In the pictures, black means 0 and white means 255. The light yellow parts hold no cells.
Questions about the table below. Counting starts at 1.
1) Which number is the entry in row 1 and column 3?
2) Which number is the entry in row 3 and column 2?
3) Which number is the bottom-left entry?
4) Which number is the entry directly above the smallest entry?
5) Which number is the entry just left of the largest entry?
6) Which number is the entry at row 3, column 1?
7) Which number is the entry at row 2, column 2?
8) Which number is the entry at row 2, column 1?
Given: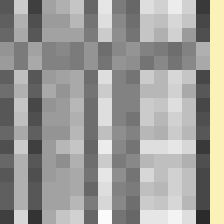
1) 63
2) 169
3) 63
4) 71
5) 103
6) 103
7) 176
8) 95

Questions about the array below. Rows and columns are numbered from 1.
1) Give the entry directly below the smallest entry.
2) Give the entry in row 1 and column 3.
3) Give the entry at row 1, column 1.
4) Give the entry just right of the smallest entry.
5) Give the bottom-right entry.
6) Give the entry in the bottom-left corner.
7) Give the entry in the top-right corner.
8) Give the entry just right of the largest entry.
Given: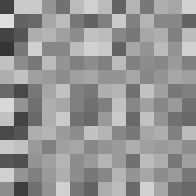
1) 193
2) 201
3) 67
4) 120
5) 105
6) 141
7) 208
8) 99

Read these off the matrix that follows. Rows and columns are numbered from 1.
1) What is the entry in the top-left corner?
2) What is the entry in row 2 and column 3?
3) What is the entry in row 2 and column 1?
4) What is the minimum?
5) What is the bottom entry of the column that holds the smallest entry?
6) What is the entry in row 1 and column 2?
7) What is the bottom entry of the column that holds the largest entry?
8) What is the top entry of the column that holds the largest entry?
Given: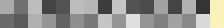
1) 170
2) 177
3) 106
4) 52
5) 217
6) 112
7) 223
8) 83

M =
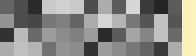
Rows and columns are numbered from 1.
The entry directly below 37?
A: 193
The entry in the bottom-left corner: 172
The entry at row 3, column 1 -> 50
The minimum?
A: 37
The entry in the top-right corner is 92
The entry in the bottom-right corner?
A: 172
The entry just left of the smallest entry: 58
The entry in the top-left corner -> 100
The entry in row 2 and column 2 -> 77
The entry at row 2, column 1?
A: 148
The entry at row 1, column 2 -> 77

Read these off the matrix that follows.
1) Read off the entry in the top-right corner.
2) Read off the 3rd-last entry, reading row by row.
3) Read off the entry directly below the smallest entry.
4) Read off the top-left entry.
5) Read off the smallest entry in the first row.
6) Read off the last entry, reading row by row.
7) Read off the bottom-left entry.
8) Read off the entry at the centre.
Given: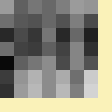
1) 148
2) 184
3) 60
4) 155
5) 96
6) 211
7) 48
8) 96
